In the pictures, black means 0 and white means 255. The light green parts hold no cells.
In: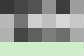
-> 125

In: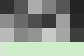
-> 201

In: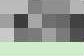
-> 159

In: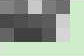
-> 64

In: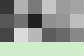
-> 93

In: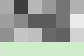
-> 105
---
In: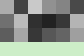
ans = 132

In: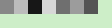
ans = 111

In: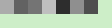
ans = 45

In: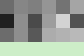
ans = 115

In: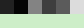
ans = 91

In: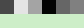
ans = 102
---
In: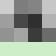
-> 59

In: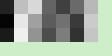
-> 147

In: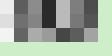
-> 171

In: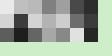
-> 101

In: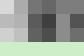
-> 97

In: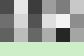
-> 103
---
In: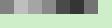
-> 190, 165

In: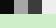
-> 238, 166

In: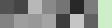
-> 197, 184

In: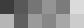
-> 219, 204

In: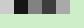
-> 204, 169

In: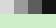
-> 217, 155

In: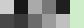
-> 206, 192

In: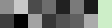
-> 200, 171

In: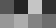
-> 197, 173

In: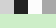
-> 252, 210
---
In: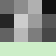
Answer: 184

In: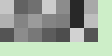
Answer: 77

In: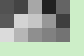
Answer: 143

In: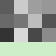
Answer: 216

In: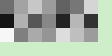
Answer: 221

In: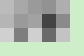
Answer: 208

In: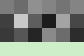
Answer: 138

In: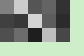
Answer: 30

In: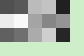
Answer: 171
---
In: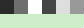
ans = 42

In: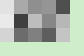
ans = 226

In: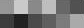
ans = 150

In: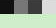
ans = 17

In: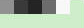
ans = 145

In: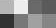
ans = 182

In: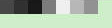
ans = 71

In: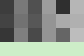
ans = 61

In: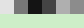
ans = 227

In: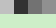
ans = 192
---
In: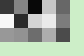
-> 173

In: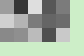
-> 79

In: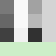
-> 49

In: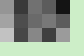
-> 63

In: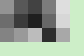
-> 45

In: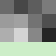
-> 135

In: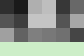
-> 112
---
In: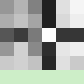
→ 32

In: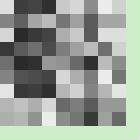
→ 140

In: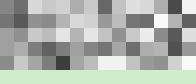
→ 173

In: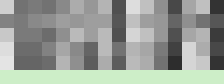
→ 166

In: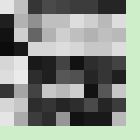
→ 60

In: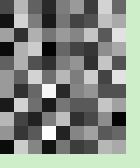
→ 60

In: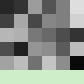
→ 84
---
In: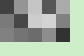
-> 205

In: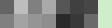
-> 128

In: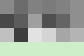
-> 159

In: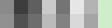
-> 95

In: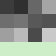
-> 88

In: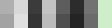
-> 59
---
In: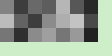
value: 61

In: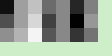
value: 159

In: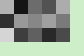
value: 20

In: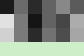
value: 107

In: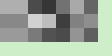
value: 175

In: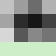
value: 157

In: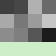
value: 71

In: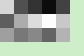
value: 80

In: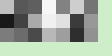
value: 88
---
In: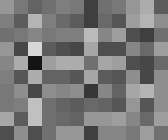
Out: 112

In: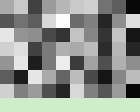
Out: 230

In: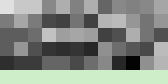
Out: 93

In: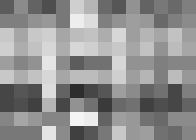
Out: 200

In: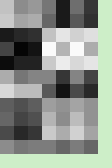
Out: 26

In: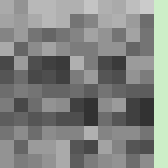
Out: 132

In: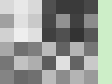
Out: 209

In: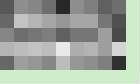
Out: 134
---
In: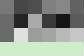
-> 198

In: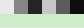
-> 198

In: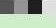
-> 147

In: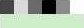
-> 218

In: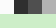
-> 178

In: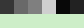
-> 127

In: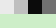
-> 191

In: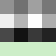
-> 239

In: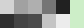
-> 211
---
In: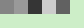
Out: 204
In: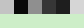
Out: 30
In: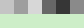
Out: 54
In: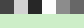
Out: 140
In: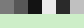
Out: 42
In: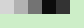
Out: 12
